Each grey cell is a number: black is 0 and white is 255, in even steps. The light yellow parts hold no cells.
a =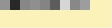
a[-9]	147
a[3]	143
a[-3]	214

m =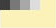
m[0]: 62
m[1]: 120

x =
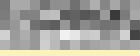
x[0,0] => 120
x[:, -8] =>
[145, 92, 151, 241, 159]
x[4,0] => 178
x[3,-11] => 150
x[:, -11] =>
[148, 131, 113, 150, 152]
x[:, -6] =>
[144, 86, 139, 199, 156]
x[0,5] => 143
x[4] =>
[178, 160, 165, 152, 206, 185, 159, 184, 156, 165, 168, 177, 160, 168]
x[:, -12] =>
[169, 129, 184, 173, 165]
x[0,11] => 167
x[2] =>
[136, 151, 184, 113, 103, 94, 151, 102, 139, 125, 114, 116, 157, 101]
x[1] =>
[124, 157, 129, 131, 186, 191, 92, 98, 86, 96, 155, 58, 123, 168]
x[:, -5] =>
[175, 96, 125, 204, 165]

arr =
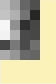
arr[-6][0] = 190
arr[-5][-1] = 38
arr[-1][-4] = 171
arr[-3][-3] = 177
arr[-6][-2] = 102
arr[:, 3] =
[79, 38, 70, 71, 111, 101]
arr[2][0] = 246

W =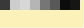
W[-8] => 57
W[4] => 118
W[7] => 22

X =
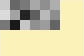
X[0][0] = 203
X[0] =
[203, 103, 121, 168, 143, 174]
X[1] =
[218, 163, 35, 94, 185, 141]

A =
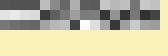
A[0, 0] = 84
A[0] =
[84, 82, 82, 82, 189, 138, 103, 175, 92, 90, 198, 184, 191, 116, 200, 193]
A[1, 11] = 147
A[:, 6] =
[103, 121, 190]
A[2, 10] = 165
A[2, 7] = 68
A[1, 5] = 95
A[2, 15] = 157
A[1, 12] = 54
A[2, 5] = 183

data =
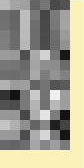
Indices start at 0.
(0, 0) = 185
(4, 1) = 108
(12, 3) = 100
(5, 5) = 118
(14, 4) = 134
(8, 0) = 177
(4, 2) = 183
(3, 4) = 75
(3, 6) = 154
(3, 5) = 110
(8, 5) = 83
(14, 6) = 122
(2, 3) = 110
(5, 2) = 79
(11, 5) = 125
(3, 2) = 187
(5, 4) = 210
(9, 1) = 19
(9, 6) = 157
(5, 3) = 170
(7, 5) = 146
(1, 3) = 120
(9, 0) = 49
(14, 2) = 109
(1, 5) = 122
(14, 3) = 166
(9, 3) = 202
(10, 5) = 184
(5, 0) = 155

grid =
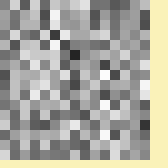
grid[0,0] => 129
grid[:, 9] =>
[113, 83, 93, 195, 114, 164, 147, 154, 200, 139, 138, 196, 108, 137, 196, 162]
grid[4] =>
[181, 84, 191, 200, 98, 244, 73, 127, 132, 114, 103, 189, 150, 165, 118]
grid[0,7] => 205
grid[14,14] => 144
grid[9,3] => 234
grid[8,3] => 204
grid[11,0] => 179
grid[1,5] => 243
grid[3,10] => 214
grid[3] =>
[123, 215, 125, 101, 214, 59, 233, 168, 168, 195, 214, 119, 164, 138, 180]
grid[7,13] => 132
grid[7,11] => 74
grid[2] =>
[156, 113, 179, 180, 96, 227, 154, 149, 174, 93, 176, 113, 158, 155, 78]
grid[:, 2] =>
[91, 167, 179, 125, 191, 218, 128, 175, 158, 115, 199, 199, 151, 185, 198, 155]
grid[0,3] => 209
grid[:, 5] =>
[199, 243, 227, 59, 244, 207, 213, 160, 161, 217, 170, 102, 137, 170, 108, 119]
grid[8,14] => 245
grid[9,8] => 192
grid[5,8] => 141
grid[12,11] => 131
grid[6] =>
[142, 172, 128, 227, 136, 213, 92, 143, 170, 147, 68, 170, 121, 161, 224]
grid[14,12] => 193
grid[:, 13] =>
[155, 158, 155, 138, 165, 144, 161, 132, 145, 159, 138, 152, 159, 137, 150, 165]
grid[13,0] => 106
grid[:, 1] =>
[210, 117, 113, 215, 84, 127, 172, 190, 193, 191, 140, 106, 111, 159, 114, 109]
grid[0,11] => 88
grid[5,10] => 185
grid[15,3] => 107

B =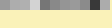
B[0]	155
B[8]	139
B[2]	176

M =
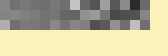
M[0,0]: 134
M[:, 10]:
[159, 117, 90]
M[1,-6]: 153
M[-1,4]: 114
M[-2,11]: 73
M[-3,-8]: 195
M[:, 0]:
[134, 131, 174]
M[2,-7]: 128
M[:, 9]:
[84, 153, 80]
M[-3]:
[134, 113, 120, 114, 110, 119, 110, 195, 103, 84, 159, 87, 138, 43, 105]
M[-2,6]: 102
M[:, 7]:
[195, 101, 133]
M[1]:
[131, 134, 128, 123, 115, 117, 102, 101, 145, 153, 117, 73, 79, 82, 134]
